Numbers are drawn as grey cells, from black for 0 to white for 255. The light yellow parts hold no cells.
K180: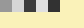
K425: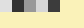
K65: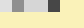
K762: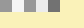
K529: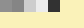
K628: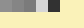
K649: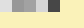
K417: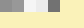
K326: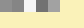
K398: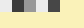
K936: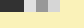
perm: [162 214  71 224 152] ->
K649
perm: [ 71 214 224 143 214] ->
K65
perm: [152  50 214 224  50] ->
K936
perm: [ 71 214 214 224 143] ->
K65
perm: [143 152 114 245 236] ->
K417
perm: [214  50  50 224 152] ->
K936

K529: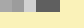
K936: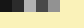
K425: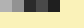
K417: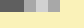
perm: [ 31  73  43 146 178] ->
K425
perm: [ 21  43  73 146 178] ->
K936
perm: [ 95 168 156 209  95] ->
K529

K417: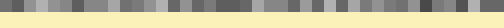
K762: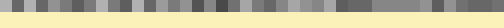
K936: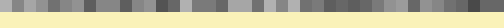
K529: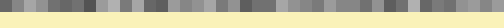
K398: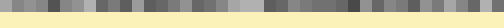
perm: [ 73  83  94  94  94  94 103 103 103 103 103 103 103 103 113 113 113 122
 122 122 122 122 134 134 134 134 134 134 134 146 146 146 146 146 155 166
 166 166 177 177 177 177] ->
K762
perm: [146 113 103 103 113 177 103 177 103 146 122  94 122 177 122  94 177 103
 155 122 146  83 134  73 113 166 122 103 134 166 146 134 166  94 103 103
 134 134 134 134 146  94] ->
K762
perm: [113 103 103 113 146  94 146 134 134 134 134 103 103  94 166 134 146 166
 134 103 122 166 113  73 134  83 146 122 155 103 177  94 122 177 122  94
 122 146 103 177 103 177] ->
K762
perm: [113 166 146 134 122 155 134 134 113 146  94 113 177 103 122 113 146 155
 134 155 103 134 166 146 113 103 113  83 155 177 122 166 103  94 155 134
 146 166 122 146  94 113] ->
K529

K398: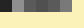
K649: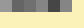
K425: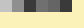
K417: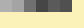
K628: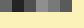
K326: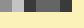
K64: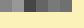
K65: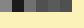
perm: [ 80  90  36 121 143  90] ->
K398
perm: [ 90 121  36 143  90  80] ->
K398
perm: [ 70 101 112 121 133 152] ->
K64
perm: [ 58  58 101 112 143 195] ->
K425

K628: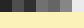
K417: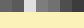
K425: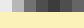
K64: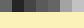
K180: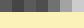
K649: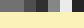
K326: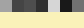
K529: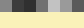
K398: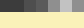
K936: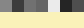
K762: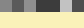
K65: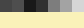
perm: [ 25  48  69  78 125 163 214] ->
K65
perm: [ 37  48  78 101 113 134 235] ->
K628
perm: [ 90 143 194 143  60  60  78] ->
K398
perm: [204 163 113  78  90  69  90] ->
K180
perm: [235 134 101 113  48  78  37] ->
K628
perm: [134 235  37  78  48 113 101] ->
K628
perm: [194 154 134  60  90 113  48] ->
K529

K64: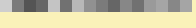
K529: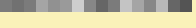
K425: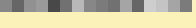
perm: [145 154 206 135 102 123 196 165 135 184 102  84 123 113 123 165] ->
K529
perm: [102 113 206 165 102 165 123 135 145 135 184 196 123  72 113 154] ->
K425
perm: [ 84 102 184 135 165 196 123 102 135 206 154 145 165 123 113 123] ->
K529
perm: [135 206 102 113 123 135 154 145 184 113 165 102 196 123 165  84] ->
K64

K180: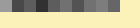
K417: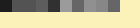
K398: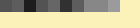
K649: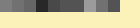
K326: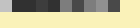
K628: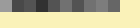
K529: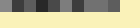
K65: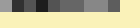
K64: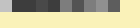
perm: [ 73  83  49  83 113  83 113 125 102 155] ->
K628
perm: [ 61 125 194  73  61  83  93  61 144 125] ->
K64
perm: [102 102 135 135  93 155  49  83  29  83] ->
K65
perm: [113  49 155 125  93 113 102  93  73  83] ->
K180
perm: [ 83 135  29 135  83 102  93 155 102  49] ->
K65

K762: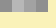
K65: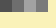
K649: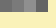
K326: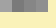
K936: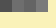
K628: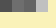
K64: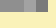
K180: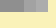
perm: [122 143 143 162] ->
K64
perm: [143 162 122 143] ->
K64

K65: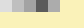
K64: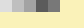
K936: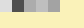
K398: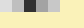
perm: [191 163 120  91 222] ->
K64
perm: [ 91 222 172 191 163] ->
K65
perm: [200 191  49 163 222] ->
K398
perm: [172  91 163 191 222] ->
K65

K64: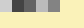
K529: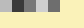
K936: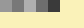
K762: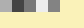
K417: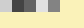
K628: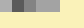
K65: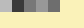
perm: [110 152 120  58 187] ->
K65
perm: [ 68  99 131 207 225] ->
K417
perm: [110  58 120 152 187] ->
K65
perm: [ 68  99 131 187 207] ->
K64

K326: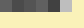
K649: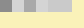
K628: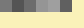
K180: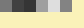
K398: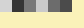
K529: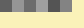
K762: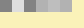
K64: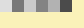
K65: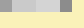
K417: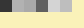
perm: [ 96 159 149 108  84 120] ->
K628
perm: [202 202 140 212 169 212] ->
K649

